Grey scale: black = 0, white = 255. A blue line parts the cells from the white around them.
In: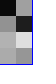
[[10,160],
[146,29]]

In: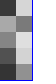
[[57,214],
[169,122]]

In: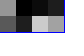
[[150,0],
[89,30]]

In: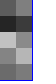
[[92,127],
[37,59]]

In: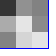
[[52,145],
[171,229]]

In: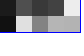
[[27,79],
[17,224]]

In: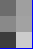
[[108,159],
[137,162]]

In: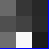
[[105,54],
[79,66]]
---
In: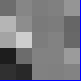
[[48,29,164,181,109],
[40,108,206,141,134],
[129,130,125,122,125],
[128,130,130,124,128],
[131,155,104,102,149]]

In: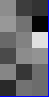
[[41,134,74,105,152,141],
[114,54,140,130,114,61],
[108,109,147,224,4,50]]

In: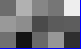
[[112,153,108],
[19,141,177],
[105,74,134],
[151,91,118],
[47,93,238]]

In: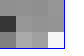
[[128,54,144],
[170,151,145],
[160,147,143],
[246,148,150]]

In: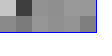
[[138,198],
[123,62],
[150,146],
[144,143],
[148,153],
[127,152]]

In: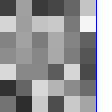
[[115,49,217,141,131,213,63],
[45,101,136,154,162,158,160],
[202,216,136,135,124,195,58],
[77,180,92,169,170,201,70],
[201,139,214,125,132,121,102],
[165,107,73,85,97,245,196]]

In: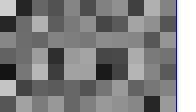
[[86,196,20,98,135,38,207],
[162,67,119,110,109,108,37],
[124,97,183,157,103,177,102],
[152,91,61,46,131,93,82],
[103,103,162,154,126,122,133],
[128,83,161,164,120,143,77],
[153,117,26,71,140,70,129],
[145,154,67,73,137,90,144],
[135,99,181,172,134,164,64],
[38,119,133,122,87,144,176],
[154,131,90,115,149,85,131]]

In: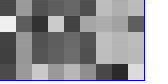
[[75,64,66,239,73],
[154,151,152,93,154],
[201,85,82,50,82],
[153,96,94,203,93],
[183,109,105,67,103],
[143,80,84,166,79],
[72,189,191,172,189],
[42,180,181,162,175],
[219,185,188,94,187]]
